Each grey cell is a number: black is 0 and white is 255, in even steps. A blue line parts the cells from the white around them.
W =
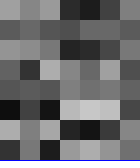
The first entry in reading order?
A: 160
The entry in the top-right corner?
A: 127
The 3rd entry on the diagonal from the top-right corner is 43
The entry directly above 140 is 104
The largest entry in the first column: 173
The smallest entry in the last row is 28
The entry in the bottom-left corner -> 51
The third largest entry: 185
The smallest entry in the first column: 14
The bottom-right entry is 112
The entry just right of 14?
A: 65
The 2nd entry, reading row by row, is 134
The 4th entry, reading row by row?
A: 43
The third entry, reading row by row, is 154
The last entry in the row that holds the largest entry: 71
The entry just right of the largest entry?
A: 191
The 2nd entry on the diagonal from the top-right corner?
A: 104
